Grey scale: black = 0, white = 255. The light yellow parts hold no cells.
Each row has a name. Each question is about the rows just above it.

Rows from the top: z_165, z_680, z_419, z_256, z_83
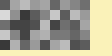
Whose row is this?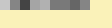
z_256
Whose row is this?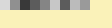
z_680
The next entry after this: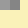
[111]

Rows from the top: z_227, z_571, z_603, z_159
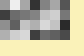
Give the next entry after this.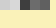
[74]
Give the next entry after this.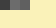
[74]
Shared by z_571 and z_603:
[195]

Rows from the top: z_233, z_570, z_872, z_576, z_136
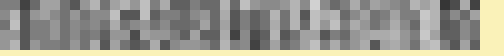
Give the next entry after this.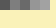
[171]
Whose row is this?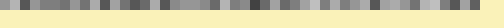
z_136
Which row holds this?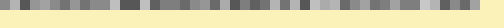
z_570
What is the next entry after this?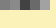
[106]
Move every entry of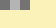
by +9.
[124 189 124]

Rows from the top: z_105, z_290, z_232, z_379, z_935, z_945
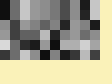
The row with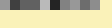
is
z_379
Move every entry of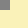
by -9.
[121]
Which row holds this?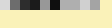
z_935
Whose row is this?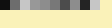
z_290
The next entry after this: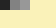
[109]
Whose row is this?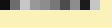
z_105

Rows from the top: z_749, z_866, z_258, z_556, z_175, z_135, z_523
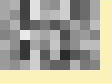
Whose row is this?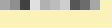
z_866
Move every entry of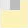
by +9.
[242 197]
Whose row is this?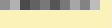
z_258
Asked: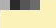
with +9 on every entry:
[186  51  95 117]

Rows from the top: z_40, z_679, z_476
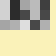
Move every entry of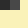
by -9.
[35 63]
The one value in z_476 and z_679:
[72]
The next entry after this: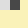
[176]
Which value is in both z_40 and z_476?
[165]
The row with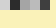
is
z_40

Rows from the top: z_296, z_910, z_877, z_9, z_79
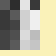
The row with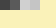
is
z_79
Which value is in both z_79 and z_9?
[67]
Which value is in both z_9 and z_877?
[67]

